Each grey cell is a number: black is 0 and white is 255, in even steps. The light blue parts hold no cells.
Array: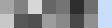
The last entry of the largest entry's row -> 110
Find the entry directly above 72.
46
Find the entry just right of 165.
129
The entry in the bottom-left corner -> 200

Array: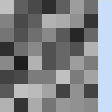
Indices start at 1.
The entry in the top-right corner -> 111
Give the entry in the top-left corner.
192
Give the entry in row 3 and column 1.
117
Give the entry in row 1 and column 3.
73
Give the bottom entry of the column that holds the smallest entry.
52
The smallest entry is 30
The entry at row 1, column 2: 95
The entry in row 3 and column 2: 81
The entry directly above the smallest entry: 111
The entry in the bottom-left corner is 178
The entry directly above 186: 124
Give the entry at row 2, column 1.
130

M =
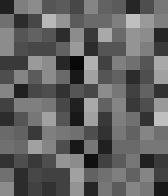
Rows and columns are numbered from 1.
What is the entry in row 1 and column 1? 32
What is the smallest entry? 9
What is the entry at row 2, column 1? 112
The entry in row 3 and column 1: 140
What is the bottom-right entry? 24
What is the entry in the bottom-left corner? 140
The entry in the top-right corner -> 119
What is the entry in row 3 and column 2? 85
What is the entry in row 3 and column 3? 98
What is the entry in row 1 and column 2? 127
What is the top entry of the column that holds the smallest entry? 71
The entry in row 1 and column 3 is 140
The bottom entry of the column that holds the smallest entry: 148

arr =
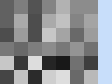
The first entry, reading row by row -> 97
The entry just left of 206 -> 43
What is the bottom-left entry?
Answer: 69
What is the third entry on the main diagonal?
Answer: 77
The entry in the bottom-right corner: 185
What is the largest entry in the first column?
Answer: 199
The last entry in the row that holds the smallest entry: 62
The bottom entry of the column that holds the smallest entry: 221
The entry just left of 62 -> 113
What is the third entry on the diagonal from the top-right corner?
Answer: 164
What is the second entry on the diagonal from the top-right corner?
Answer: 132
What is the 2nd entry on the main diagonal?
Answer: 170

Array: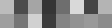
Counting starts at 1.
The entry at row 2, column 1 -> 159
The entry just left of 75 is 188
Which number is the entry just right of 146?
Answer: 153
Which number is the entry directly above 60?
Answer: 53
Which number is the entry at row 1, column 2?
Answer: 75

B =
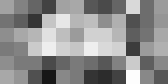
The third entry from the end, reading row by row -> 253
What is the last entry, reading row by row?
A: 87
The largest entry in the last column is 176
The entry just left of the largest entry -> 66
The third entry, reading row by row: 101
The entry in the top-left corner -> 162
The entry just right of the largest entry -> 136
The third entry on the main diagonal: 182
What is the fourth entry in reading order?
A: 66
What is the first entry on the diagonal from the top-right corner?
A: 155
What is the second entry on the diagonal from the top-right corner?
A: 109
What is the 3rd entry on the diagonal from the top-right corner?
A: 94
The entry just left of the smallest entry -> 80
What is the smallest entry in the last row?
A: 23
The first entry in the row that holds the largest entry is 168
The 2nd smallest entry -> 44

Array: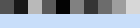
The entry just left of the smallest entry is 89
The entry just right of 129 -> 53
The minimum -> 3
